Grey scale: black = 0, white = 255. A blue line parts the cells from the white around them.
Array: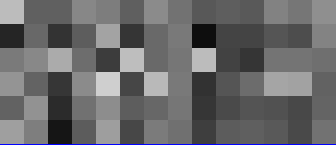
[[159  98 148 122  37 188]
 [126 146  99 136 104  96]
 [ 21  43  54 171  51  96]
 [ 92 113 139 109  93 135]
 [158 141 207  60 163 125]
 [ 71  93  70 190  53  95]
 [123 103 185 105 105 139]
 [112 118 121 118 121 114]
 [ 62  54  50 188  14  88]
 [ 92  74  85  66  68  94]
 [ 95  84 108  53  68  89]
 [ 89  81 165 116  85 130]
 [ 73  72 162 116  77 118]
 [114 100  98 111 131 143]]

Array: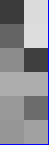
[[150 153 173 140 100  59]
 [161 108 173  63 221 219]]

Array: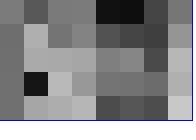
[[112 112 111 110 123]
 [166  21 170 175  88]
 [173 185 169 116 122]
 [182 152 166 131 123]
 [ 76 116 127  82  17]
 [ 86 114 134  69  14]
 [ 77 108  74  63  69]
 [200 176 183 149 118]]

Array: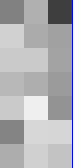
[[173 132 202 184 202 209 129]
 [208 215 239 174 202 171 176]
 [195 214 147 155 163 161  62]]

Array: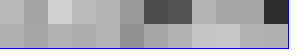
[[176 183]
 [166 163]
 [177 207]
 [172 187]
 [181 179]
 [145 154]
 [166  76]
 [177  83]
 [197 181]
 [200 167]
 [177 165]
 [174  46]]

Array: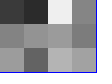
[[156 131  58]
 [ 99 147  43]
 [180 155 239]
 [162 124 133]]

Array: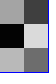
[[185   3 164]
 [109 218  63]]
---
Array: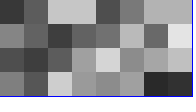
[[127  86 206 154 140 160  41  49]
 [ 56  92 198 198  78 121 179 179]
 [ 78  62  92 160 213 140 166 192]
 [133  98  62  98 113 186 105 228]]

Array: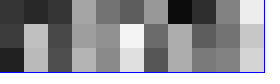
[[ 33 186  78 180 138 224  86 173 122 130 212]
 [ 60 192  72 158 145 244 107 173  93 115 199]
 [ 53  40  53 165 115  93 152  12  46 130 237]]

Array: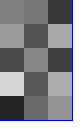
[[213  88 174]
 [155  82 168]
 [ 35 106 148]
 [ 75 134  62]
 [128 120  56]]

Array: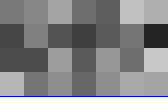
[[122 134 163 110  95 193 175]
 [ 76  76 157  89 150 110 200]
 [181 116 142 103 142 169 163]
 [ 70 128  82  63  89 116  37]]

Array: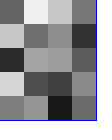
[[100 240 200 119]
 [ 43 164 156  92]
 [200 112 143  50]
 [213  78  64 137]
 [125 149  23 106]]

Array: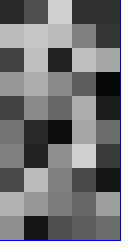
[[ 40  79 207  47  47]
 [185 199 185 129  53]
 [129  33 144 207  59]
 [151 172 137  94   5]
 [ 72 185 129  72  20]
 [179 151 123 102 159]
 [ 66 137 102 172  27]
 [144  20  79  94 109]
 [ 66 191  33 191 165]
 [116  40  12 165 109]]
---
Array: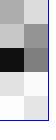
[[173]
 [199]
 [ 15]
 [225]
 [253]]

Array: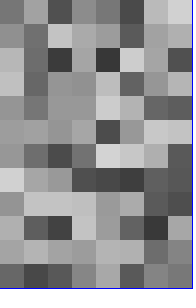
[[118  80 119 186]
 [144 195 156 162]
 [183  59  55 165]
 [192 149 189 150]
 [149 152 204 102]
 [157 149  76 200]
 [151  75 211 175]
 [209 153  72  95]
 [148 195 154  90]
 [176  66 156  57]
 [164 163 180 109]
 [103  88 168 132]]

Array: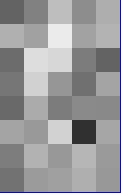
[[ 99 190 174]
 [176 235 179]
 [108 215  99]
 [118 150 164]
 [105 124 137]
 [164 210 166]
 [125 152 154]
 [114 160 152]]

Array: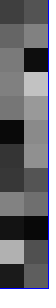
[[ 63]
 [101]
 [122]
 [128]
 [118]
 [  9]
 [ 52]
 [ 55]
 [130]
 [ 19]
 [177]
 [ 26]]

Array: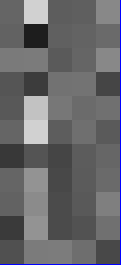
[[101  93 136]
 [ 98  96 106]
 [122  90 136]
 [ 85 114  69]
 [ 88 119 112]
 [101  93  90]
 [ 56  69 102]
 [101  72 106]
 [ 98  75 127]
 [ 58  75 112]
 [ 80 124  72]]

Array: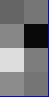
[[101]
 [135]
 [221]
 [140]]
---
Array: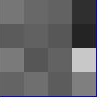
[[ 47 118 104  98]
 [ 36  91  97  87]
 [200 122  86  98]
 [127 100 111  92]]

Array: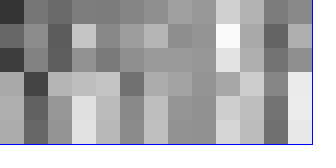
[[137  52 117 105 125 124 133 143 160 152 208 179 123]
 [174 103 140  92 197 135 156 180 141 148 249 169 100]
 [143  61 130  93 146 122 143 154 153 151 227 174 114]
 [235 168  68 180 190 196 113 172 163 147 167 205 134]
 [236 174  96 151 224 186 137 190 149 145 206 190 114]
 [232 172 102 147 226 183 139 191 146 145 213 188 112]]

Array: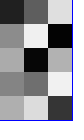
[[223  32  94]
 [  3 140 240]
 [178 171   6]
 [241 132 111]
 [ 53 175 220]]

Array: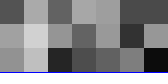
[[ 74  83 170  98 167 158  74]
 [151 161 209 149  99 153  50]
 [ 12 146 191  37  77  97 126]]

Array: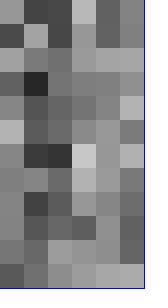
[[131 150  68  72 184  97]
 [128  74 163  70 150  98]
 [166 160 122 112 154 164]
 [144  97  39 116 125 128]
 [179 134  84 101 115 132]
 [123 179  91 106 138 152]
 [177 134  59  52 199 151]
 [121 127 133 105 178 154]
 [109 132  65  90 150 134]
 [ 97 130  86 103  94 144]
 [101 118 104 155 148 142]
 [170  89 112 140 156 167]]

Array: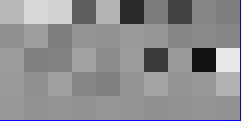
[[127 184 215 209  95 179  43 124  67 134]
 [134 144 158 126 147 146 153 150 134 137]
 [231 155 128 130 162 139 156  58 154  18]
 [178 153 144 160 133 128 148 164 148 152]
 [146 151 146 147 145 150 148 144 146 148]]
